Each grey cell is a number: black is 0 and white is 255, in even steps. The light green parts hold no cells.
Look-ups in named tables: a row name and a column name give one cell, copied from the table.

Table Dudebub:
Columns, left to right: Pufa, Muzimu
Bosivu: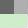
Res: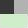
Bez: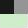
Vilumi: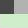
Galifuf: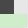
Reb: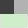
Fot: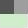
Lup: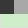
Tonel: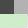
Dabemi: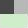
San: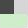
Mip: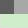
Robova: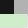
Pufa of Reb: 63
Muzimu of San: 214
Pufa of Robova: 23
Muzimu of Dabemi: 184
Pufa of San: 72
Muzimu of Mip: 168

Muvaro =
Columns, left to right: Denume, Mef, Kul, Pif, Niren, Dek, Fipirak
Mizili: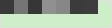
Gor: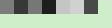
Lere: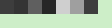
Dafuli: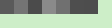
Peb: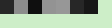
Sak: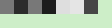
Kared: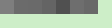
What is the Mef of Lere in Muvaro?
52
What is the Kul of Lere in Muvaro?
95
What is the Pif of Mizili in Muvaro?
144
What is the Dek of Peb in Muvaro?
39
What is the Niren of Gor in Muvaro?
197
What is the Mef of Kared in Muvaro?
107
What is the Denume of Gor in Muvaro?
124
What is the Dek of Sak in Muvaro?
229

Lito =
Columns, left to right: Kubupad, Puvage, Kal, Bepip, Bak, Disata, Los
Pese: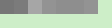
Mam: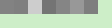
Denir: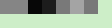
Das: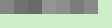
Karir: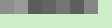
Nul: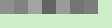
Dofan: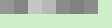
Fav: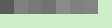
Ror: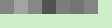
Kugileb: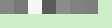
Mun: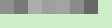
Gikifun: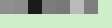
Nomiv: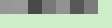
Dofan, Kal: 198
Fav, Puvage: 128
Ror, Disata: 116
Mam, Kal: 205
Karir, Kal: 92
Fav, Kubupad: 91
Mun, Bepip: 159

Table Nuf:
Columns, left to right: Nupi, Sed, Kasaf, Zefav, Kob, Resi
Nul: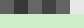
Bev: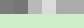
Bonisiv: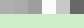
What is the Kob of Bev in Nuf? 171
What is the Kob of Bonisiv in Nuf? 200
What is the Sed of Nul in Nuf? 56
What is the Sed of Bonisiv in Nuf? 171
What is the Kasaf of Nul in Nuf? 102
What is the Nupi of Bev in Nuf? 124
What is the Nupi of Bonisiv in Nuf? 175
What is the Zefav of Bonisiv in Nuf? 251
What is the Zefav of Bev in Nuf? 219
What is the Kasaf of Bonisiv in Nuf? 158
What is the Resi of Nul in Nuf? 232
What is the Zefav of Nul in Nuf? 67
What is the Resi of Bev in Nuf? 172
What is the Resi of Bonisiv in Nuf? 104
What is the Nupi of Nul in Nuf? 96
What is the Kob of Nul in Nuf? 100
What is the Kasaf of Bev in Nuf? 185

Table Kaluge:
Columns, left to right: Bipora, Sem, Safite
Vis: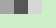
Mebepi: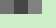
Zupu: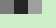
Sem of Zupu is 38
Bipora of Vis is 166
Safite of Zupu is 159
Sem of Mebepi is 70
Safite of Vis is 215
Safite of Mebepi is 129
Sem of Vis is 87
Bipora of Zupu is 124
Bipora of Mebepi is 114
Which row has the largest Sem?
Vis

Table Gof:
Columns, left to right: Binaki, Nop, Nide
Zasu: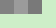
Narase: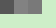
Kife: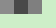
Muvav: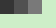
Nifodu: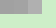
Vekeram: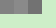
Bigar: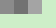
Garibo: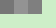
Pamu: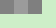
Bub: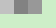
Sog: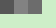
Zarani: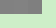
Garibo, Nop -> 147
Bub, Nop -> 130
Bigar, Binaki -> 139
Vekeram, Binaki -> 129
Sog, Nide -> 108
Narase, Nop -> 130
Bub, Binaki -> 193
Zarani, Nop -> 130
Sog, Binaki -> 86
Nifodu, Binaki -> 161
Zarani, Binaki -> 129
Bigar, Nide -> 164
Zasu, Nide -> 121
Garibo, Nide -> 127
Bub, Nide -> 152
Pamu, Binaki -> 129
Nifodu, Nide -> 176
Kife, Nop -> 73
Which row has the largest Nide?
Nifodu

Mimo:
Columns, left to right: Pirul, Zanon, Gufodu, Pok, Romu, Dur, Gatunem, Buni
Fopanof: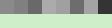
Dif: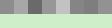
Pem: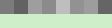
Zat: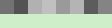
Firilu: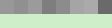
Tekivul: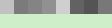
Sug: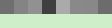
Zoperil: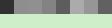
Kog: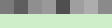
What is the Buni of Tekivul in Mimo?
120
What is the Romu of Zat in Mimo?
154
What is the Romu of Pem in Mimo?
190
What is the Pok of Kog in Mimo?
153
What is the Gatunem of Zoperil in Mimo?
150
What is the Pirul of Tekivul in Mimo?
193
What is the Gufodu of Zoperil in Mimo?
144
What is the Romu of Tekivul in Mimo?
207
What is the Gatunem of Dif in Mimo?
126
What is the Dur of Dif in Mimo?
133
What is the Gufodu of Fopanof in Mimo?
105
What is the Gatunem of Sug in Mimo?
136
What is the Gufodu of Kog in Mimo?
143
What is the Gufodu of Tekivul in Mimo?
132
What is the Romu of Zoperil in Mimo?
93
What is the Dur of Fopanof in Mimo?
109

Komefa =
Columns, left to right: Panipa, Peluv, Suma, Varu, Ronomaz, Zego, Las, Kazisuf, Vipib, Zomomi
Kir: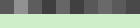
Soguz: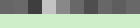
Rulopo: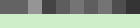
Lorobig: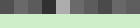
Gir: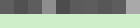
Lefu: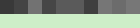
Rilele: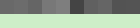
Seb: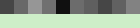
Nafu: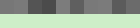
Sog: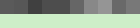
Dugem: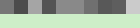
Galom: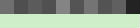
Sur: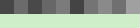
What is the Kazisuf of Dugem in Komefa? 88
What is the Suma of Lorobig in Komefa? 91
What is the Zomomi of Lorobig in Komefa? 94
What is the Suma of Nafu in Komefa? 84
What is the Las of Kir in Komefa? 88
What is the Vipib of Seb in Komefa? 97
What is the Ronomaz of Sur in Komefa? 123
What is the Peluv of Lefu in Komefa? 68
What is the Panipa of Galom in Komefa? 111
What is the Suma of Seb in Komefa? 150
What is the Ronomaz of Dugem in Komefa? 138
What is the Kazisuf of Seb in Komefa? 70
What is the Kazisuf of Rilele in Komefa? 101
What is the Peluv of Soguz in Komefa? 105
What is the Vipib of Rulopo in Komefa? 78
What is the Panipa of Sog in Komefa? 90
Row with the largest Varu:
Soguz

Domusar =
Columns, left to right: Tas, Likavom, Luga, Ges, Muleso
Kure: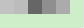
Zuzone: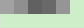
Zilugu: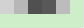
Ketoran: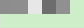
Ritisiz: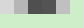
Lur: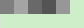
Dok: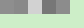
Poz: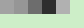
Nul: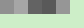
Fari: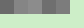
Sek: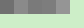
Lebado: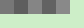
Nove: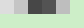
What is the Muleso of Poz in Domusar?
177
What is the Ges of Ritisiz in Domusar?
83
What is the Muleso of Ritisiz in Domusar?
192
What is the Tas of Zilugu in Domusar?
210
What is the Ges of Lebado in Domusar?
98
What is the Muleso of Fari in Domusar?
124
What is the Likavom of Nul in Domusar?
166
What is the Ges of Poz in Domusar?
46
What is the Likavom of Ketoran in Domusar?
142
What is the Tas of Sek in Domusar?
112
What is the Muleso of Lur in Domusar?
151
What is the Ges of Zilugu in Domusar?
88
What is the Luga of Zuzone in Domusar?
97
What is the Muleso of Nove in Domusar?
190
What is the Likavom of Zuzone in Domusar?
143
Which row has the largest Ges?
Kure

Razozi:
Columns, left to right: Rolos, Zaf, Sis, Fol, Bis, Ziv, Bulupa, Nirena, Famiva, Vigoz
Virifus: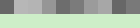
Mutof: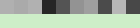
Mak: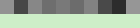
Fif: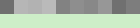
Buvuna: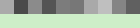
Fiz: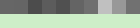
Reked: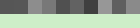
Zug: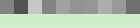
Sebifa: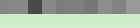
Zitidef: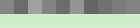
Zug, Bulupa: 150
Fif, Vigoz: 125
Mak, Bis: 121
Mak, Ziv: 108
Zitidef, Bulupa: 101
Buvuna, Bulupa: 169
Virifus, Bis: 109
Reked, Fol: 120

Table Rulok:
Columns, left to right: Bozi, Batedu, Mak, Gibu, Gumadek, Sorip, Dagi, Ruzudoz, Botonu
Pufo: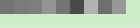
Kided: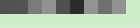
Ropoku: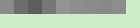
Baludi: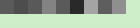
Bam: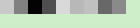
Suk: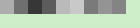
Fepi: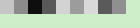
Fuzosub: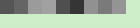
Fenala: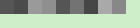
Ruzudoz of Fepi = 90
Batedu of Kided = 83
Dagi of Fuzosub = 145
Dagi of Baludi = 164
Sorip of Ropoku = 141
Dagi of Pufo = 179
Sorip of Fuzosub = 53
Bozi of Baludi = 90
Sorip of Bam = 184
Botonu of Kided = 146
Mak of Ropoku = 93
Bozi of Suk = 173
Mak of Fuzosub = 155
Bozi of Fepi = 197
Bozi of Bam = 201
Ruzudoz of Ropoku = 136
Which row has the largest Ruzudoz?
Fenala

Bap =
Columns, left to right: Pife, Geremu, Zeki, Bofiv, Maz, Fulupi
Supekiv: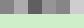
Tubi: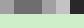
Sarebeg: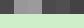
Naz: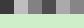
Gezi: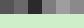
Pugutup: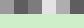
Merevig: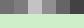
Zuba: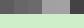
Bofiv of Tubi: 161
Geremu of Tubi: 110
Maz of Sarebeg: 79
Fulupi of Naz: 134
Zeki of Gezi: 42
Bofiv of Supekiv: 149
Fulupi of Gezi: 138
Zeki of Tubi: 110
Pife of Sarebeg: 73
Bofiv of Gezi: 126
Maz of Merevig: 101
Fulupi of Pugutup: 94
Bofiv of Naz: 78
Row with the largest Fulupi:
Supekiv

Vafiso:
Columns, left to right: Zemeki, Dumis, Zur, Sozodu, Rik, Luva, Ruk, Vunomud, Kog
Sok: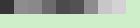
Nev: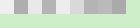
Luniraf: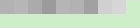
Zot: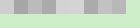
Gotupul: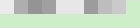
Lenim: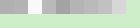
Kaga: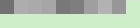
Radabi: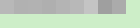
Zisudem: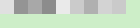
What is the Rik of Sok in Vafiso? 75
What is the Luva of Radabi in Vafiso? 184
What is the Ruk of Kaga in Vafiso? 159
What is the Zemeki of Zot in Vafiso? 206
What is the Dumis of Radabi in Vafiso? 177
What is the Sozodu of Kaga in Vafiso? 166
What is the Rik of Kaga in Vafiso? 120
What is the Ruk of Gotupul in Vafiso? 156
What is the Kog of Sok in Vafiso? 211
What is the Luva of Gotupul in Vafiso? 231
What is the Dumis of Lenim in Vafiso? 179
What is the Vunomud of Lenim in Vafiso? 193
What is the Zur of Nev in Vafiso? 233
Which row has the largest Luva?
Gotupul

